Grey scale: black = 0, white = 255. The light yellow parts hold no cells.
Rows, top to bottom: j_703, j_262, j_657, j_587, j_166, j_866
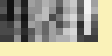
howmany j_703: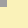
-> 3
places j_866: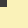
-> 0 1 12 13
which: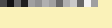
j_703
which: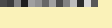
j_587
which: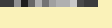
j_866

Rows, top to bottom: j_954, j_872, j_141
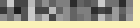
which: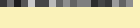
j_872
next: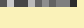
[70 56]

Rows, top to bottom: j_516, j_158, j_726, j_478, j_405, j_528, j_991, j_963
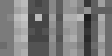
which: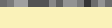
j_991
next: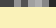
[ 95 174]
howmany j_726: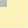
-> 3
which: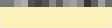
j_405
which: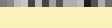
j_726
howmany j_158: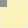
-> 3
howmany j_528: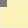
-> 2

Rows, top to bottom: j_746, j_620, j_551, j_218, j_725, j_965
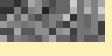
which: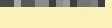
j_725
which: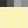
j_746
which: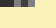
j_620
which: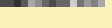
j_746
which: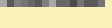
j_965
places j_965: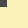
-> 10

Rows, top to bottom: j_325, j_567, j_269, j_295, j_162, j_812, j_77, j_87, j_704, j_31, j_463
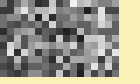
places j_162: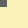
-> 1 6 12 14 15 16
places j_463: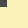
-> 1 7 13
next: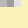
[156 128]
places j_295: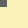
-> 4 8 11 12 16
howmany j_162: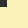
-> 1
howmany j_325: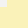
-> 1

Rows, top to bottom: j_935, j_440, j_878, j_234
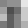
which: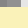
j_935
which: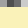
j_440
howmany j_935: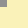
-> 2
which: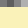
j_234

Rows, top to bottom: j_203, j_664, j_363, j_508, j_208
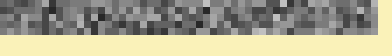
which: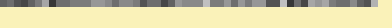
j_203
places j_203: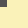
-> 2 20 38 39 52

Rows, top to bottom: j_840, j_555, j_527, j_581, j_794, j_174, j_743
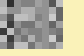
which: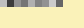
j_174
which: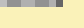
j_555
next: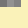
[130 146]
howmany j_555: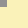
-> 4
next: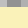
[176 146]

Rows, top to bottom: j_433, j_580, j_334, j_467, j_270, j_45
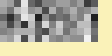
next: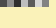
[203 130]
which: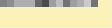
j_270
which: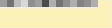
j_580

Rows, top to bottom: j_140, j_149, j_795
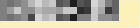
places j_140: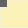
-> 9 16
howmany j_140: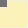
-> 1
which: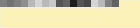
j_140
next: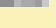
[200  44]
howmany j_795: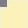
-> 5
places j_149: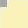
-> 6 7 14

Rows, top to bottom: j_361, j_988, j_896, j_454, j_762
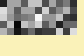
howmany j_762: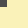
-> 0
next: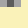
[165  77]
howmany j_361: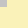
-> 2
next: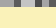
[122  48]
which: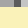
j_361

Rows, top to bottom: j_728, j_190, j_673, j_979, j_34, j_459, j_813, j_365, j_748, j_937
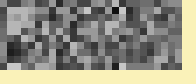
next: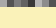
[ 56 124]
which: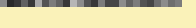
j_813
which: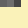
j_365
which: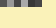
j_459
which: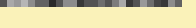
j_673
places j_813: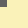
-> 3 8 18

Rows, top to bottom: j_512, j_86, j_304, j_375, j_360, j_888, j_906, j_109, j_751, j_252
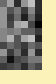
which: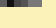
j_751
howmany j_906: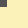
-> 2
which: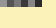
j_86
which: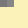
j_360
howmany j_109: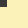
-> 1
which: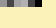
j_375

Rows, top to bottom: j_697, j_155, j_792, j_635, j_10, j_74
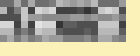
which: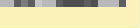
j_10
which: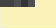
j_155
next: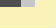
[199  66]
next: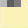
[ 94 199]
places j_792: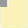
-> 4 5 10 11 13 16
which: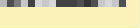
j_155
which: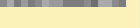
j_74

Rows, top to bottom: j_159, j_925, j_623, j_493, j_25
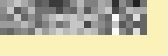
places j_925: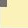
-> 5 6 7 9 17
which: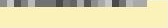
j_925
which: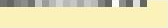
j_25
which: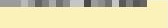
j_493
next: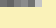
[155 185]

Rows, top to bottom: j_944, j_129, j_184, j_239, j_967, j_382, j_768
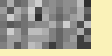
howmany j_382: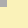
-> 0
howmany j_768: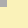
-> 1
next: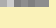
[189  47]

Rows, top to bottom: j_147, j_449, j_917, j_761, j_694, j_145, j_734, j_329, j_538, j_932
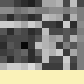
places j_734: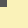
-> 1 10
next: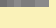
[125 139]
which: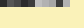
j_917

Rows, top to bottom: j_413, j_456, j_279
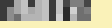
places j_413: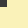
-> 0 1 4 7
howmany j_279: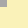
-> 0
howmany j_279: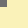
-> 3
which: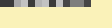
j_413

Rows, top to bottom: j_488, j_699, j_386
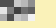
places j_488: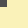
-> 0 1
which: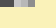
j_488

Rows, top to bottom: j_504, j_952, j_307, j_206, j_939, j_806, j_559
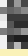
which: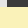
j_307
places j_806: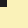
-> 2 3
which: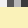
j_559
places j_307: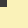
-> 1 2 3
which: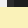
j_806

